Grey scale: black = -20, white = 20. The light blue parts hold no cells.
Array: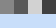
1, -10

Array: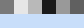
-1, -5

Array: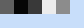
-5, 2

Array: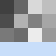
-10, 4

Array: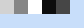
13, -9

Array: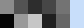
2, -4

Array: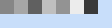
1, -11

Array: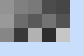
3, 11

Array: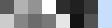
-6, -7
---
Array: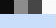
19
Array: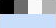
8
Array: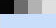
15
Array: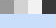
-11
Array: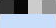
3
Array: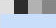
1
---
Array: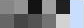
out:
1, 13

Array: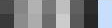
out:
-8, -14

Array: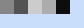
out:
1, -18

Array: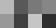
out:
9, -13

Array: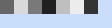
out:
-4, -12

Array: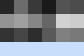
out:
-14, -1
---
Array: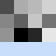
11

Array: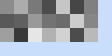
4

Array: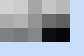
3

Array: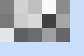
14

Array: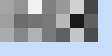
-2

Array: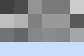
0

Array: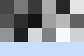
-17

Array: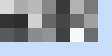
13
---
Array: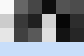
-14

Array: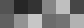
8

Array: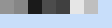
10

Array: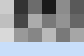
6

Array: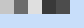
-8

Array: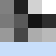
9

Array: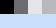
9

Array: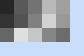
-3

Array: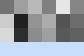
-5
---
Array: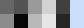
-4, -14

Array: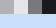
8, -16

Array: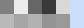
0, 4

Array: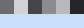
-3, -14

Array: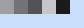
5, -16

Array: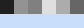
-15, -4

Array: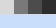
14, -13

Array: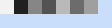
18, 5

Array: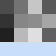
-8, -5
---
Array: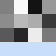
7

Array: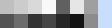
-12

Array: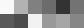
18

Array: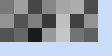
0

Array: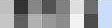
8

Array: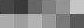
8
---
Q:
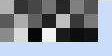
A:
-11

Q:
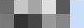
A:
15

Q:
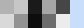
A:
6

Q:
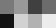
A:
-10

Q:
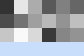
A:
3

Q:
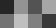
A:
-7

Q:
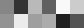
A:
19

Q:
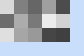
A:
17
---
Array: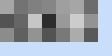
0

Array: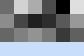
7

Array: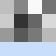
19

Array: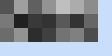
-5

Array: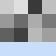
-11

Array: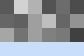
8

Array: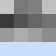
0

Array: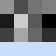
-2

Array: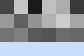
-16

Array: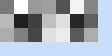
4
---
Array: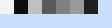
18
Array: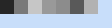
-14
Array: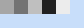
6
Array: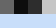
-4
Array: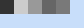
-12
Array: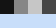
-17
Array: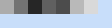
7
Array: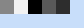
1
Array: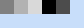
0
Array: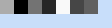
7
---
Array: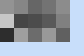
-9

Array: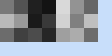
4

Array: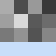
14

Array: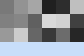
1

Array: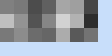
3

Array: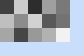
2

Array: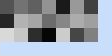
8

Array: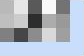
12
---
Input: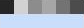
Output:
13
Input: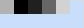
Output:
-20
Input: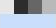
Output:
-13
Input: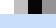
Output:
10
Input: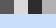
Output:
14
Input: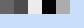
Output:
-8
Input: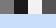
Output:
-16
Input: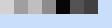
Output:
5
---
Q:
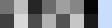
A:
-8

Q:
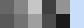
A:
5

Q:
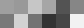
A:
-2

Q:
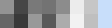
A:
4

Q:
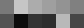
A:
-12

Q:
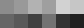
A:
-10

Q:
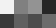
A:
-8

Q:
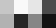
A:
1

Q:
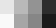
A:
1
